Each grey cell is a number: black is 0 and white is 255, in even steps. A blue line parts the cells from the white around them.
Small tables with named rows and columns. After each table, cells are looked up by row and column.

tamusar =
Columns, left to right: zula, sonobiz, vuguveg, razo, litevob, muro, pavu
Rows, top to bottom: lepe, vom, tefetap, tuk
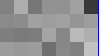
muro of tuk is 128
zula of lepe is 129
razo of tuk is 111
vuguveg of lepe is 119
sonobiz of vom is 140
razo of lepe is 146
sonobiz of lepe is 173
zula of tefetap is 127
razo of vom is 157
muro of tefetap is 186
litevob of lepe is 145
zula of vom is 138
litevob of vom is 161
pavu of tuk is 193
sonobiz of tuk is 153
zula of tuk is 156

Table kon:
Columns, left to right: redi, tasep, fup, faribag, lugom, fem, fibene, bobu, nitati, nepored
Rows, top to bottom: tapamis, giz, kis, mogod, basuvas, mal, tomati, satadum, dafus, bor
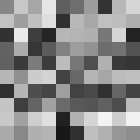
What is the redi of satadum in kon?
197
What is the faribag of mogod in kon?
92
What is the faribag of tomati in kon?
69
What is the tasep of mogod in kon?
172
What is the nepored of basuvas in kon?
53
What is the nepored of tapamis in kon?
213
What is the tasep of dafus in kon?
161
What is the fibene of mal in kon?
180
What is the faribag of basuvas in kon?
60
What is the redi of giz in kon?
194
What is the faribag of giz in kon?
222
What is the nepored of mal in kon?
191
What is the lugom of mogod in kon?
129
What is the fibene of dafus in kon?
213
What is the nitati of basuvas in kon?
57
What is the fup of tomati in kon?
78

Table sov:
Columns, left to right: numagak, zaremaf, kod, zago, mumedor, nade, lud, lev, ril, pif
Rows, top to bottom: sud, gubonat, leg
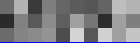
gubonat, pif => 127
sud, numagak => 107
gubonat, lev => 44
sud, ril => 189
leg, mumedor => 77
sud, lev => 100
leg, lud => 87
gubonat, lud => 118
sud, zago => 127
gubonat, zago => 140
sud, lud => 86
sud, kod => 58
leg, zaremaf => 132
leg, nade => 212
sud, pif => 179
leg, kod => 139
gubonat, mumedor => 95
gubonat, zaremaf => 129
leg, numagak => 107
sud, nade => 91

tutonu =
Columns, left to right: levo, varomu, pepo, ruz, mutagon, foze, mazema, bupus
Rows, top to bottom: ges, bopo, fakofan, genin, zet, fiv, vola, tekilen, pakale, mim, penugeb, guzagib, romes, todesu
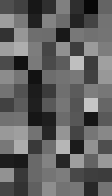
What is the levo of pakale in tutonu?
113
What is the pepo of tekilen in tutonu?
31
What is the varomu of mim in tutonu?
159
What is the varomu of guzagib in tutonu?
25
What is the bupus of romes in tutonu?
60
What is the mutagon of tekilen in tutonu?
118
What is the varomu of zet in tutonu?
17
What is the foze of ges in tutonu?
46
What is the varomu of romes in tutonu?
56
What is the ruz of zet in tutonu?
74
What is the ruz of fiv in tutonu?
109
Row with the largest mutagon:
penugeb

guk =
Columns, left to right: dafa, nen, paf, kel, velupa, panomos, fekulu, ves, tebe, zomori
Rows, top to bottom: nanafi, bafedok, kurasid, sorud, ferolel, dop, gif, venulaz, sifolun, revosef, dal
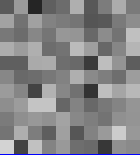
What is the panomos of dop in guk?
175
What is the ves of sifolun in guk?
115
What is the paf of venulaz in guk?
196
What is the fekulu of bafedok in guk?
85
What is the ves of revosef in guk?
154
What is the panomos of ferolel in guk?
105
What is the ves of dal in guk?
55
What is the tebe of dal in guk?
144
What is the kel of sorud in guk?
109
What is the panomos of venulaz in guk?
131
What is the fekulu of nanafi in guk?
88
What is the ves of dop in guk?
126
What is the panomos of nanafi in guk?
175
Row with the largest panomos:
sorud

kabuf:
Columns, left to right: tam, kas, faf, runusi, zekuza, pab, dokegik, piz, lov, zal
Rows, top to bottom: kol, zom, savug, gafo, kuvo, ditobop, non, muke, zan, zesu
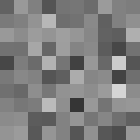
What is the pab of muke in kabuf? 53
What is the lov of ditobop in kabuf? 67
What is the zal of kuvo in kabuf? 85
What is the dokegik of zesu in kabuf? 145
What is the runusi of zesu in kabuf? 149
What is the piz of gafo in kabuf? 92
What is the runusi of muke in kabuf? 187
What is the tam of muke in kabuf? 130
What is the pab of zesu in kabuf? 85
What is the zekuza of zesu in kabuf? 130
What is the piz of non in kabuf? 155
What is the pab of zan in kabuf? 149

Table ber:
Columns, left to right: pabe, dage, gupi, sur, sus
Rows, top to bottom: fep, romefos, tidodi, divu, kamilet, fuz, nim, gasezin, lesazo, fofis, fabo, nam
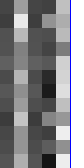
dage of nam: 175
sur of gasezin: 69
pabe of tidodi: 81
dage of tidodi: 185
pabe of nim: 87
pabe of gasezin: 78
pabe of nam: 84
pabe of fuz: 75
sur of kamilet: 88
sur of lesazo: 133
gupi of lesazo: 60
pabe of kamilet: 96
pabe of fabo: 76
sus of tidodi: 186
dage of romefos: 233
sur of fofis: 63
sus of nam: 237
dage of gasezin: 156
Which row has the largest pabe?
kamilet

